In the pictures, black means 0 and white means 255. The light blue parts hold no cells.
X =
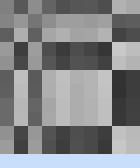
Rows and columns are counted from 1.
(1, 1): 128
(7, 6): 173
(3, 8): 179
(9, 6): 173
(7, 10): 61
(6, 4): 175
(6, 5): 191
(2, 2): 150
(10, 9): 193
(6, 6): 176
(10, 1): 145
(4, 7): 68
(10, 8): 61
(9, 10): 65
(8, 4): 166
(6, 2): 191
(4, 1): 154
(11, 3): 156
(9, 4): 168
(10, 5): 64
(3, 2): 175
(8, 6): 173
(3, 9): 67
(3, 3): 96
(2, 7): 154
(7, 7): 180
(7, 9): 49
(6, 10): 61
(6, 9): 50
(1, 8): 78
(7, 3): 91
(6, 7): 180

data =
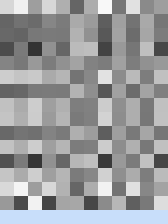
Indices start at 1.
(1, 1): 215
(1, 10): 225
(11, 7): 127
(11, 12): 192
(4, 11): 191
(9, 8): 211
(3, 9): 163
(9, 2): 175
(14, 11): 135
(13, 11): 125
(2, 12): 118
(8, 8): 204
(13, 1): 197
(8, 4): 159
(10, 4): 131
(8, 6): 126
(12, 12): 70
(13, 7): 135
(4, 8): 67
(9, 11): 119
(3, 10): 108
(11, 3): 205
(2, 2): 114
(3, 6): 178
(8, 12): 192
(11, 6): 124
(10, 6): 175
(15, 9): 183
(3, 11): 166
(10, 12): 118
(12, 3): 53
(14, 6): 102
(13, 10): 172
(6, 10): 186
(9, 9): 141
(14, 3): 157
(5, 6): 163
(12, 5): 102

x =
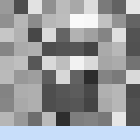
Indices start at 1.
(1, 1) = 154
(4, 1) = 133
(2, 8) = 193
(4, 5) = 83
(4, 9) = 184
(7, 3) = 175
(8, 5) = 83
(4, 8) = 170
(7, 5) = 86
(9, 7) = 130
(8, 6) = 86
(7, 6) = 92
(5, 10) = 115
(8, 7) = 68
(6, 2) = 152
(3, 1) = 198
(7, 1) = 131
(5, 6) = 242
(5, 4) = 217
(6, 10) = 217
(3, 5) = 100
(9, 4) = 186
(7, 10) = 75

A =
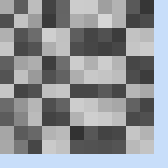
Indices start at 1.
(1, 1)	171
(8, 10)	98
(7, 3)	80
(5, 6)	204
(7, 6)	71
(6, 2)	192
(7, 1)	198
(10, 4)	179
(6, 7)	200
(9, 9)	189
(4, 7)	70
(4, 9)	71
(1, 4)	67
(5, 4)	62
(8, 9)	167
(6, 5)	98
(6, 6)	174
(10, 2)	91
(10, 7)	87
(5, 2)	162
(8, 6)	205
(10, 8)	67
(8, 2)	149
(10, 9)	71
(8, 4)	79
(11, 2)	120
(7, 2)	68
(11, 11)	195
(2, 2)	194
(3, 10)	194
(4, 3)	83
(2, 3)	156
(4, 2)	71

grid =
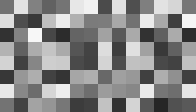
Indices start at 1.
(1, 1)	114
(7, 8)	156
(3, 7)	105
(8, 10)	212
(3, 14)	45
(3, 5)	44
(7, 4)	214
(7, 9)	143
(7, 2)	136
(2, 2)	78
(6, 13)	144
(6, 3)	174
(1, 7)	241
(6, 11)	64
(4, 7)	67
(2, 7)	123
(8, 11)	87
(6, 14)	64
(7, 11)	234
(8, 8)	194
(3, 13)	171
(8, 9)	50
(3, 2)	131
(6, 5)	52
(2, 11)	235
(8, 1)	115
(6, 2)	151
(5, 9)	77
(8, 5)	119
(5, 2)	65
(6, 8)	104
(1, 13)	214

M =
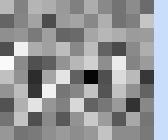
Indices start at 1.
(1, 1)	185
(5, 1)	250
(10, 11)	121
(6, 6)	97
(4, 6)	136
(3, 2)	149
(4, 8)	99
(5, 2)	138
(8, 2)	176
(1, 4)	173
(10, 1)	151
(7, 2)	189
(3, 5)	101
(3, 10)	155
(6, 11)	55
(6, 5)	228
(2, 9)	115
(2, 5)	155
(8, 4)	150
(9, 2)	195
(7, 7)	195
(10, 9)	140
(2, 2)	133
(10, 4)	143
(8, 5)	129
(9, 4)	138
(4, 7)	188
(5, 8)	142
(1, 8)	137
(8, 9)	154
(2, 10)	127
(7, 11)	99
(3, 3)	122

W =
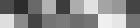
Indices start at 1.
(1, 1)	75
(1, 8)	164
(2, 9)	230
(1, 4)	178
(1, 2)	44
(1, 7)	225

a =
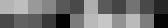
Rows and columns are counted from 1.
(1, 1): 181
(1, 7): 175
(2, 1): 72
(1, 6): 73
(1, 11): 73
